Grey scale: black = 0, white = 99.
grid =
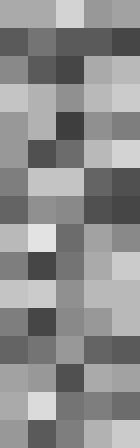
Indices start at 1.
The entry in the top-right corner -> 63
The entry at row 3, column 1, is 53
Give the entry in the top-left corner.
66
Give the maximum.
88
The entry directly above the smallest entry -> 56
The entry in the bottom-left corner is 59
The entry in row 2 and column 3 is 35
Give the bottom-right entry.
79
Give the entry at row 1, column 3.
82
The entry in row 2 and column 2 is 45
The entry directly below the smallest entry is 42
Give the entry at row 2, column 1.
35
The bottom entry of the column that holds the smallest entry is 49
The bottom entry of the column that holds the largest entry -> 35
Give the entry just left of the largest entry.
72
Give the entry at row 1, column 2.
66
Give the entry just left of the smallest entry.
69
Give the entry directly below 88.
27
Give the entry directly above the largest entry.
56

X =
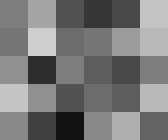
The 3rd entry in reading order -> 32
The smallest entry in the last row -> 7
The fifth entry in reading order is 28
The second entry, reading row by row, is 64
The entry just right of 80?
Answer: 42
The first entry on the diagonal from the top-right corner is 76
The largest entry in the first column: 76
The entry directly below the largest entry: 18
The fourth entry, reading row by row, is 21

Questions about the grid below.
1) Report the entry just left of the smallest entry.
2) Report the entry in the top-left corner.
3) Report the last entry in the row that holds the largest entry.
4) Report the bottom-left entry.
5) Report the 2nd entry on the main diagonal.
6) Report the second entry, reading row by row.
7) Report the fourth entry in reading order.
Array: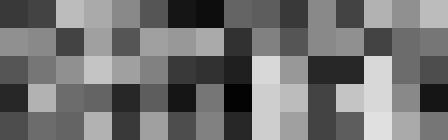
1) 46
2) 22
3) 46
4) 30
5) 53
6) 26
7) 66

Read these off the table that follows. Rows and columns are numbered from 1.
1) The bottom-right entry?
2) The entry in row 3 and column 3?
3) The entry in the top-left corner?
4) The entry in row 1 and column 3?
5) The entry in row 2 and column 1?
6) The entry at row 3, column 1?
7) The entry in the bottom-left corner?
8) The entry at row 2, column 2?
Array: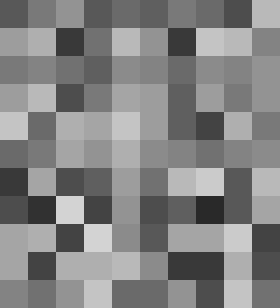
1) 44
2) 44
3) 34
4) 57
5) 61
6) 47
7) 51
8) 68

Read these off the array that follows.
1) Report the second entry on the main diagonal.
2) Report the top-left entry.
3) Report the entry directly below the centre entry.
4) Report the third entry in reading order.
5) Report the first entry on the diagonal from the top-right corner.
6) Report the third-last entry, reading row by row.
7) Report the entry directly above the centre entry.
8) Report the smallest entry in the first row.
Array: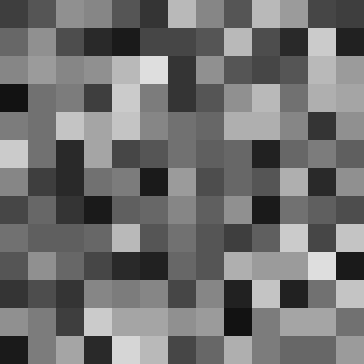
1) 56
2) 24
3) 52
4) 56
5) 24
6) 40
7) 44
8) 20

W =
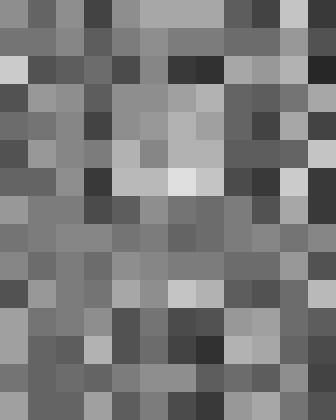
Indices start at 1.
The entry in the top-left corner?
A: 55
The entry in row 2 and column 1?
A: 45
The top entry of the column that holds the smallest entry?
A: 22
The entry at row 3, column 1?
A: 79
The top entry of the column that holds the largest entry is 65
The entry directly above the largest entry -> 69
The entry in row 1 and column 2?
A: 39
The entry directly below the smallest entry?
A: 65
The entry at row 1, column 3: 55
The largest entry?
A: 86
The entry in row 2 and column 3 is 52
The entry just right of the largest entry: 76
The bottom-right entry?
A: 32
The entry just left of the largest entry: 72
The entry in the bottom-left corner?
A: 62
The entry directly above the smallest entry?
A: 32

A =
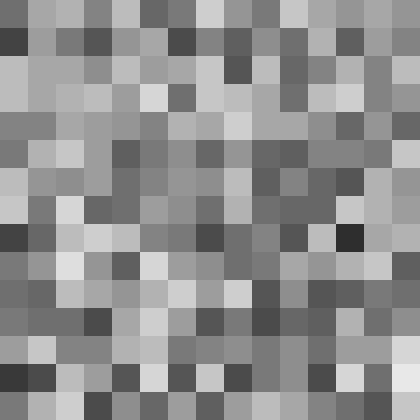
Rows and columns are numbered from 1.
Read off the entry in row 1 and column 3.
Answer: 69
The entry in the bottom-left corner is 47
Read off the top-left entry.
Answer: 43
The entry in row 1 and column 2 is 65
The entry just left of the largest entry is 43
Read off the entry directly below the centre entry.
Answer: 29
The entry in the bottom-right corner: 77
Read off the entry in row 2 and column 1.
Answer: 26
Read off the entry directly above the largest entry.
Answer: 83
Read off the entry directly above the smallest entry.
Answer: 77
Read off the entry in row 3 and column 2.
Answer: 65
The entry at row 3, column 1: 73
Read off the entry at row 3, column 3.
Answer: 65
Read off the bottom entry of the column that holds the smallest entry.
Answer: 43
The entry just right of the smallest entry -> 65
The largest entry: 90
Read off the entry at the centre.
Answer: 43
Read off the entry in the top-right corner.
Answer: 58

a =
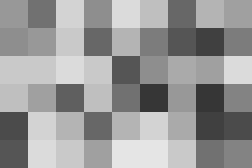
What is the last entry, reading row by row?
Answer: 51
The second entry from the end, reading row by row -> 44
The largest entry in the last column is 85
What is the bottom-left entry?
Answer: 33
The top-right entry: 62
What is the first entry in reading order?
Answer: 59
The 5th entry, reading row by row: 85
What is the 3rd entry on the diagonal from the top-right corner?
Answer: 66
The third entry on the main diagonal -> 85
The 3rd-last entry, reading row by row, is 78
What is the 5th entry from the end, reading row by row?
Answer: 89

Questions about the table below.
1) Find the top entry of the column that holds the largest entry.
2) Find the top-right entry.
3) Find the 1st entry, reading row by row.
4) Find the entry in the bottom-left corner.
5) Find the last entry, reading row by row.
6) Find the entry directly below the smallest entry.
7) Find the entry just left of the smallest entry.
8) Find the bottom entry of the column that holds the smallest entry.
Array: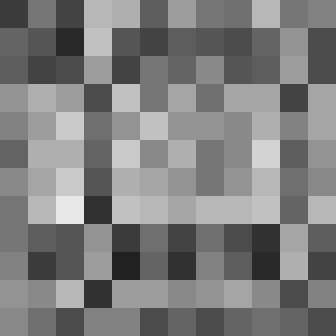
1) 26
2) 50
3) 23
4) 53
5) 29
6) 61
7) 61
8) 50
